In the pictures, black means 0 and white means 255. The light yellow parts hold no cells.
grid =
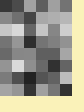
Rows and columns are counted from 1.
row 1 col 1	56
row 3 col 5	134
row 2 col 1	136
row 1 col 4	94
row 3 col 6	206
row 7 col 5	98
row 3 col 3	102
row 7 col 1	123
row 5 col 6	166
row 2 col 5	175
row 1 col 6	115
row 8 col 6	50
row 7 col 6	188
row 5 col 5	95
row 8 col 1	164
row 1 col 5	160
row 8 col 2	149

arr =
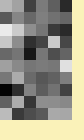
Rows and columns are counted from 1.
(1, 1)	183
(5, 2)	117
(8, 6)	66
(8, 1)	3
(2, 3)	104
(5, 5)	78
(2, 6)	102
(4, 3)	48
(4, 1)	199
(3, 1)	234
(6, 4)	123
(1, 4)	123
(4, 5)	202
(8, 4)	93
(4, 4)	68
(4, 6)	71
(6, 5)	119

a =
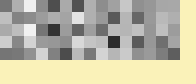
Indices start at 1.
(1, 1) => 117
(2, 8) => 176
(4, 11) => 193
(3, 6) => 156
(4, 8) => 196
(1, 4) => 140
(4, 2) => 135
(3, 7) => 100
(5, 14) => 125
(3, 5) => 51
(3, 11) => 181
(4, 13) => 151
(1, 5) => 78
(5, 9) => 212
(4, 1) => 205
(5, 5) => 129
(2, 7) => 227
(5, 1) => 117
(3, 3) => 241
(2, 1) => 191
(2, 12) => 103

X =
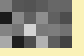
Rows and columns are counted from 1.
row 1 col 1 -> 128
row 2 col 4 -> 142
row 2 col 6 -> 77
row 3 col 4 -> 122
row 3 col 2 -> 117
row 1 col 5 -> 103
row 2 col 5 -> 96

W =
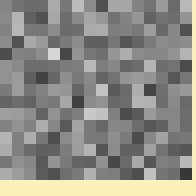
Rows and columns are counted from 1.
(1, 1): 133
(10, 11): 76
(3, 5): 140
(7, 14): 120
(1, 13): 115
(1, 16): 184
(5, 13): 135
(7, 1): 146
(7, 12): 155
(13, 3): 106
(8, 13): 68
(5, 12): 139
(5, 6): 71
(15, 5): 81
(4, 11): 85
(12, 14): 162
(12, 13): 135
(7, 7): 120
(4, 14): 140
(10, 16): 108
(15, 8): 176
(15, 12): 78
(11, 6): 89
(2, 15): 109
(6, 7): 126
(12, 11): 123
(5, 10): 150
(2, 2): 180
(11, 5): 134
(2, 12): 150
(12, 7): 158
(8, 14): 111
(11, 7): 164
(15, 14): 117
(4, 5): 105
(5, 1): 77

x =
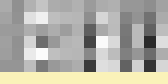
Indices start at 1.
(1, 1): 171
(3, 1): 155
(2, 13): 114
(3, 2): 154
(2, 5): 190
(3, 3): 174
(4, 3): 212
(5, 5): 191
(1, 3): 177
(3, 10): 187
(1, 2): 144
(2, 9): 214
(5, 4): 252
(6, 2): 149
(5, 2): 146
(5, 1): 158
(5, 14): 173
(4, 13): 42
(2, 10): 188
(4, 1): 160
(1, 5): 172
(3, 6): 157
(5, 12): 150

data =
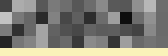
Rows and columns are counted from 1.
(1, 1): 68
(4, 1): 36
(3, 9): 92
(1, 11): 87
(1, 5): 122
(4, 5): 93
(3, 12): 67
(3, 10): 94
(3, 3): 104
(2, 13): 145
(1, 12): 144
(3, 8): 100
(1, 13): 183
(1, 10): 89
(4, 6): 106
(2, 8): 45

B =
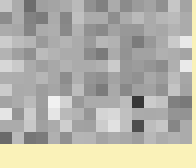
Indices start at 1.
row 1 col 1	199
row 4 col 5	171
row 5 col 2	160
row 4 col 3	181
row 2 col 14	182
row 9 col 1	163
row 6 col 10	203
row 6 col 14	140
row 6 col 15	175
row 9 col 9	171
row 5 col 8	139
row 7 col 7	175
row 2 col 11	171
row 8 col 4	157
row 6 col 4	159
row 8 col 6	149
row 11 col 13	189
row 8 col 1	203
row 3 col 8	145
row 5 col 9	122
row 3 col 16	171
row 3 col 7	177
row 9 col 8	171
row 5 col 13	162
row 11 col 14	198
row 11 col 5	171
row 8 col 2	170
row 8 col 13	162
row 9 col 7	153
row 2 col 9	171
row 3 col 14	167
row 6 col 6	178
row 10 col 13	170
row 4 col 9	183
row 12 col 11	167
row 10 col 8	150
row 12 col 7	181
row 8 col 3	171

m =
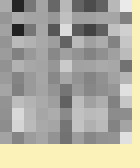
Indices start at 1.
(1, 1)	172
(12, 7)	157
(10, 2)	217
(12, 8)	135
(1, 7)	99
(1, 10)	184
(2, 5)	151
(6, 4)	164
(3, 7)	91
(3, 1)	162
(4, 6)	99
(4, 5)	158
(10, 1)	145
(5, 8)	131
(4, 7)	186
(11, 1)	141
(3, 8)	66
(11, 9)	186
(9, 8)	161
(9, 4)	170
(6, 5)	150
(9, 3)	179
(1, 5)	103
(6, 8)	163
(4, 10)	130
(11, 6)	117
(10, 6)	138
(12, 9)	145
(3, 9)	95
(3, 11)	208
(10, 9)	189
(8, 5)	148
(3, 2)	33
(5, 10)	160
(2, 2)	171
